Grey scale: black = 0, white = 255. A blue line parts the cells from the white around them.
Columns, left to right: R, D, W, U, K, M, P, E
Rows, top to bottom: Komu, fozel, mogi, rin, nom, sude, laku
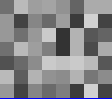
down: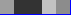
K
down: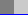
U
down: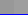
W
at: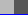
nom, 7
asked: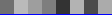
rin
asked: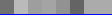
Komu

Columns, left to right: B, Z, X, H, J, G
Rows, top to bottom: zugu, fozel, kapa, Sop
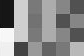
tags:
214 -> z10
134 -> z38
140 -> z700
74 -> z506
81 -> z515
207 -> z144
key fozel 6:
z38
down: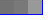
X
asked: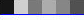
zugu
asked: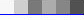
kapa
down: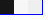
B

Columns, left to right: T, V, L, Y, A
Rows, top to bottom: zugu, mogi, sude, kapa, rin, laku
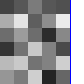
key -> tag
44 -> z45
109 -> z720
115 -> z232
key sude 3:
z720
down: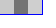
L
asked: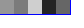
laku
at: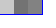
rin, 2
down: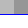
T
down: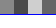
A

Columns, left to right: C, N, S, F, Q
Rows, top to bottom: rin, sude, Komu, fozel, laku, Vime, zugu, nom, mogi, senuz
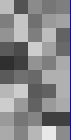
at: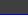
mogi, 4
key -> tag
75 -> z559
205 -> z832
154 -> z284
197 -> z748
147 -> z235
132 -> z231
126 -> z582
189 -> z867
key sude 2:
z748
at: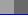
fozel, 4
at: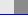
senuz, 4

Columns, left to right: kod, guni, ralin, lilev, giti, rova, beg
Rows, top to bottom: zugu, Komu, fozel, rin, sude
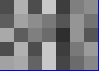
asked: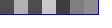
zugu
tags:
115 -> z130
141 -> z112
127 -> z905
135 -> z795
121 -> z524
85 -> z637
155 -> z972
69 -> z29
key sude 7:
z795
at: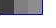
zugu, 5
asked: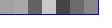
sude
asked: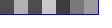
rin
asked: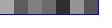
fozel

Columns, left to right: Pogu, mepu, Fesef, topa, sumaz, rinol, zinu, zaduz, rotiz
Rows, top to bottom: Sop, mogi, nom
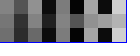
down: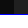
topa
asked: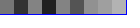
mogi
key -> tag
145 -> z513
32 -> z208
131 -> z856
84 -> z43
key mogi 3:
z856

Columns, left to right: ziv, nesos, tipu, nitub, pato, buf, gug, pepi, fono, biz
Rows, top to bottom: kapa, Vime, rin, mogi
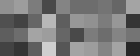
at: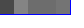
kapa, 4
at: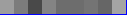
kapa, 2

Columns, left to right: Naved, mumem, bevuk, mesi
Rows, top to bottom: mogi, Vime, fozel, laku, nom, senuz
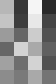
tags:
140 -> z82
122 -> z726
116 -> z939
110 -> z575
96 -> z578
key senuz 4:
z939
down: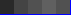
mesi
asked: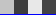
Vime
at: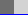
nom, 2
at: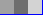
nom, 1

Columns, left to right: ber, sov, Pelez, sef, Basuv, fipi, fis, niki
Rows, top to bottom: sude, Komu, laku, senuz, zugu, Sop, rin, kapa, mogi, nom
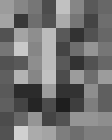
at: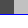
sude, 4
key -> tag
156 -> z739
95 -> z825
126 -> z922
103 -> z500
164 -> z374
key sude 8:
z500
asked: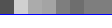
nom
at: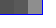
zugu, 1
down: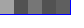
ber

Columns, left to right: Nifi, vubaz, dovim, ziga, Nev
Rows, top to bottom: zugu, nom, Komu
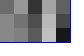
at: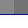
nom, 1
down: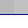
ziga
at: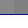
Komu, 1
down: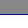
Nifi
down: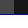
Nev
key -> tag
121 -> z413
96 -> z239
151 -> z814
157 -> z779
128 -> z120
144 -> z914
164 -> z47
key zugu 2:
z814
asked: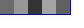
zugu

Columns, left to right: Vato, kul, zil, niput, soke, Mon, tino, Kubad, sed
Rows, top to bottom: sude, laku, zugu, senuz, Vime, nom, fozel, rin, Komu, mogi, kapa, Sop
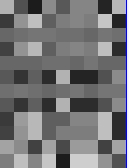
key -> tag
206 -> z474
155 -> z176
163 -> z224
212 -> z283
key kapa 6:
z176
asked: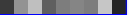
laku
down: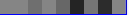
Mon

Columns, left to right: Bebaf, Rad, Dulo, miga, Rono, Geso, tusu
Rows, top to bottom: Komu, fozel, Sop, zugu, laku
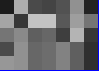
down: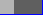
Geso
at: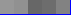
laku, 1

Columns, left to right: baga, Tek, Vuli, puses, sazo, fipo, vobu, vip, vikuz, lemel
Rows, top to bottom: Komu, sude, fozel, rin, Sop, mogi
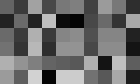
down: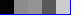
fipo
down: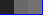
baga

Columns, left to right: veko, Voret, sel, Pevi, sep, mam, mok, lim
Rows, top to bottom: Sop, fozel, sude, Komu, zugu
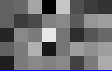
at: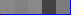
zugu, 3
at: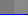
zugu, 2

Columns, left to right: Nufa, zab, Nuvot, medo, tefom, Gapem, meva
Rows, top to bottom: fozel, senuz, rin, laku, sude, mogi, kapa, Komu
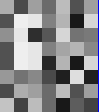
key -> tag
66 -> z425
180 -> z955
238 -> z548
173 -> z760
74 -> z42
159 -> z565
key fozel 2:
z42
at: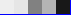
senuz, 2
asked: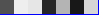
sude
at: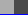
fozel, 1
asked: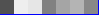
laku

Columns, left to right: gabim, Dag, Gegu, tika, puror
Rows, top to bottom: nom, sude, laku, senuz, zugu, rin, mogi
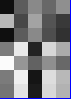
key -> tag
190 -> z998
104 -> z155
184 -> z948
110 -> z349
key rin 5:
z948
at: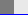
senuz, 1
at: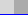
senuz, 4
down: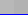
puror
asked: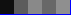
nom

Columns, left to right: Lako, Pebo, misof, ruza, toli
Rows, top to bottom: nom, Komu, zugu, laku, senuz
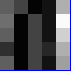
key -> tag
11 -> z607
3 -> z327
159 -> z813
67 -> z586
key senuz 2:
z327
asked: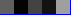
senuz
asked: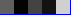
zugu

